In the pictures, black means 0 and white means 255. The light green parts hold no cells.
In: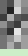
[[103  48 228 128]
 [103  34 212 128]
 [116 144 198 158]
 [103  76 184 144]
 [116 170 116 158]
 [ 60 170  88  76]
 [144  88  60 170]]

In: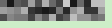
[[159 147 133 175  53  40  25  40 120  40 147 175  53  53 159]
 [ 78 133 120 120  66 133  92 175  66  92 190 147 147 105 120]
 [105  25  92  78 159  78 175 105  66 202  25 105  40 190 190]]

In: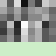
[[190  88 220  15 120  59 204 176]
 [164 120 164 104 149 164 149 104]
 [120  88 149  88 136 136 176 120]
 [104 149  75 204 149 176  88 104]
 [ 59 136  46 220 136 176  88 120]
 [ 75 190  31 250 164 204  46 104]]

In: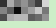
[[ 77 172 184 184  93 107 146]
 [ 49 172 119 146 107  62 212]
 [132  93  11 132 160 199 119]]

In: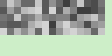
[[117 104 198 117 130 172 130 117 130 130  76 158 172 198 130]
 [211 117 185 144 185 104 211  88 144 198 211 185 172 104 198]
 [117 198 158 104 104 198  88 144 104  62 117 198  88  76 117]
 [ 88 158 117 185 198 211  88 211  88 172 130  62  62  76 104]
 [104  88  88 104 172 198 211  62 172 211 158 144  76 144 158]]

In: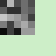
[[198 170 155 125  64]
 [125  64 141 170 125]
 [ 48 183  78 110  78]
 [ 94  48  48 110  94]
 [ 11  64  23 155 155]]

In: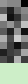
[[177  76 206 149]
 [ 76  48 177  61]
 [ 92  32 149  17]
 [149 135 135   3]
 [ 92  32 104 135]
 [119 149  92 192]
 [ 32  61  76 165]
 [192  17  48 119]
 [135  61  17  76]]
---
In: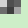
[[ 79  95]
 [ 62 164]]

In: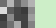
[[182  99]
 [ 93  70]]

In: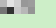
[[227 208]
 [ 50 200]]

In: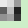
[[218 155]
 [189  33]]

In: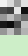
[[217 158]
 [ 62 229]]

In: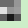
[[108 150]
 [149 157]]

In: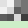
[[243 143]
 [213  94]]

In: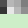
[[183 170]
 [230 184]]
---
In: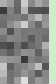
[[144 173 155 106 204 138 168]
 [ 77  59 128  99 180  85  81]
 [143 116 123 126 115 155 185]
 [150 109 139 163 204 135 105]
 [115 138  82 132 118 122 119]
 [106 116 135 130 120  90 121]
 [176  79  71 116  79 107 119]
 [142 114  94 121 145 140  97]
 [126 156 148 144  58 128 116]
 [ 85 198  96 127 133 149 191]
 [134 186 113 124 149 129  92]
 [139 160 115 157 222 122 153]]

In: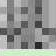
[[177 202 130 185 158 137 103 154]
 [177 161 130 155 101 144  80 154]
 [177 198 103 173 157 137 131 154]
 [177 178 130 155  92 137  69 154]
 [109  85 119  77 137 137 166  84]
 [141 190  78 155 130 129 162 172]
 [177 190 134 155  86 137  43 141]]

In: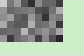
[[ 62 206 120 155  85  47 140 101 104]
 [173 149 104 114 120 126  80  73 116]
 [120 143 159  98  86 153 107  52 133]
 [ 58 170 103  90  91 176 108 113 145]
 [166 101 109 106 182 105 129 147 115]
 [ 38 148  57 108 123 142  67 136  81]]

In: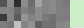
[[120  84 140  46 141 109 162 132 137 126]
 [126 130 131 103 127 117 139 132 139 128]
 [125  57 133  93 148 130 139 121 113 127]
 [136 125 118 192 131 145  97 114 112 132]]

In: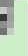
[[139 132]
 [165 199]
 [159  57]
 [167 142]
 [200 115]]

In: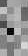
[[153  91 167 163]
 [102 194 144 179]
 [108 133 173 183]
 [162  77 154 170]
 [134 162   9 192]
 [165 127 170 139]
 [213 129 119 133]
 [163 176 119 180]]
